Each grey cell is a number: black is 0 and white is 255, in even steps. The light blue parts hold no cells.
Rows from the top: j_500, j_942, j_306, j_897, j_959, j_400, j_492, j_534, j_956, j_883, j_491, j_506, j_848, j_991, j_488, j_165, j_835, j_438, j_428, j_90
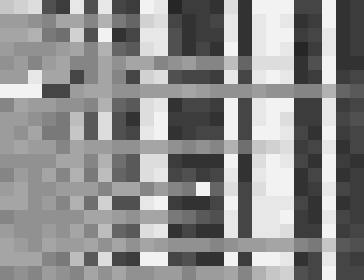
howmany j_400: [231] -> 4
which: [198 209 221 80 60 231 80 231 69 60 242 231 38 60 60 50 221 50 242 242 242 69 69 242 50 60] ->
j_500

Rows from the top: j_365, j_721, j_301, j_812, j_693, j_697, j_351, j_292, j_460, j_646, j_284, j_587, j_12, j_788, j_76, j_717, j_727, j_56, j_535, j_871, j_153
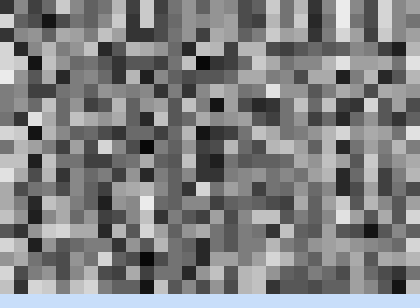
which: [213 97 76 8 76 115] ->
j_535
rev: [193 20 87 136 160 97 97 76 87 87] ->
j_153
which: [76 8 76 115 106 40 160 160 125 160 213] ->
j_535
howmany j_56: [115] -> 2
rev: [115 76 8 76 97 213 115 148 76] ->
j_535
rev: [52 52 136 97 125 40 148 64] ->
j_12
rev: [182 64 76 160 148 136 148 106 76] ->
j_721

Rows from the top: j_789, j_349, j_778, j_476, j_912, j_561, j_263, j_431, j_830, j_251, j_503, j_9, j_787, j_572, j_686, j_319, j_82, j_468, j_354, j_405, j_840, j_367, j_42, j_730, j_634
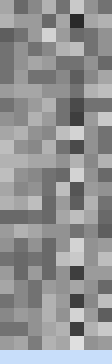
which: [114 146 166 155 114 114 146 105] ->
j_912
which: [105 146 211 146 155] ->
j_468
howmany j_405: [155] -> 4
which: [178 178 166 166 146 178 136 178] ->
j_9
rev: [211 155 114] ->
j_778
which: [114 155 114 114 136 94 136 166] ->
j_561
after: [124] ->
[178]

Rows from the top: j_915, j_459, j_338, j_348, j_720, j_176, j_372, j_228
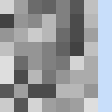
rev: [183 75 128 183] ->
j_459
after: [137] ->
[183]

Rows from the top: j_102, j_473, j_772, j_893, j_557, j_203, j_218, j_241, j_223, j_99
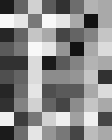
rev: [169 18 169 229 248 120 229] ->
j_473
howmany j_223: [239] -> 3
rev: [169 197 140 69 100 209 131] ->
j_241
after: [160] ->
[239]
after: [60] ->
[120]
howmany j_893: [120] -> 1

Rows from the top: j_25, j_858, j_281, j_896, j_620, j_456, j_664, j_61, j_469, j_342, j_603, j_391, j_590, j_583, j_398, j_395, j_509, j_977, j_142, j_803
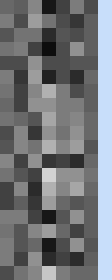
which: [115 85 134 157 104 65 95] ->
j_509
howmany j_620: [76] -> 4

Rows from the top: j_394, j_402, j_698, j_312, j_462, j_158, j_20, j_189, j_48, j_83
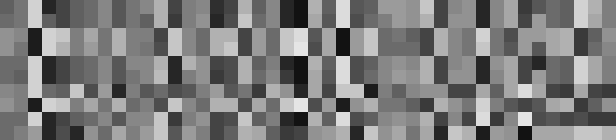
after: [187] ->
[38]
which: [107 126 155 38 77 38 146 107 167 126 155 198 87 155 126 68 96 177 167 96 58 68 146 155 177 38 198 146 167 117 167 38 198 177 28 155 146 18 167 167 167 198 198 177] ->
j_83
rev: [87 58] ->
j_394
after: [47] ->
[68]

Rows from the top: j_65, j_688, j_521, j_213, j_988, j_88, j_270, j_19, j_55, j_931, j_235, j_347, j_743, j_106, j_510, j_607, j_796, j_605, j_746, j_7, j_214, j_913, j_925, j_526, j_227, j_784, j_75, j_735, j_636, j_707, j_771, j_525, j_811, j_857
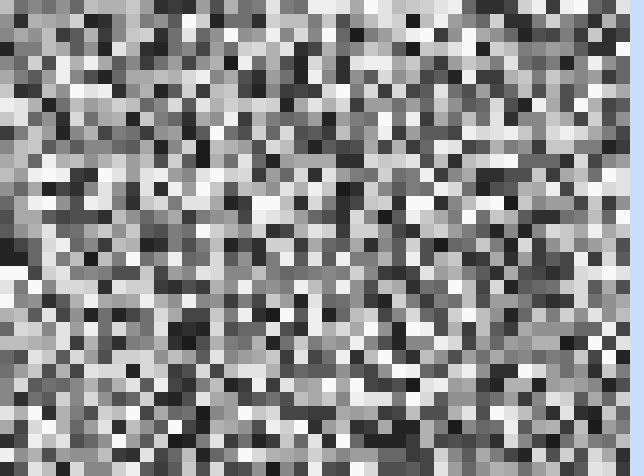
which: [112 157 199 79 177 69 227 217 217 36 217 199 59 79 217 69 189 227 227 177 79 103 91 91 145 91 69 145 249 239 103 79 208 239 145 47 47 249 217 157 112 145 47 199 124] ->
j_75
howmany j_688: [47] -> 6

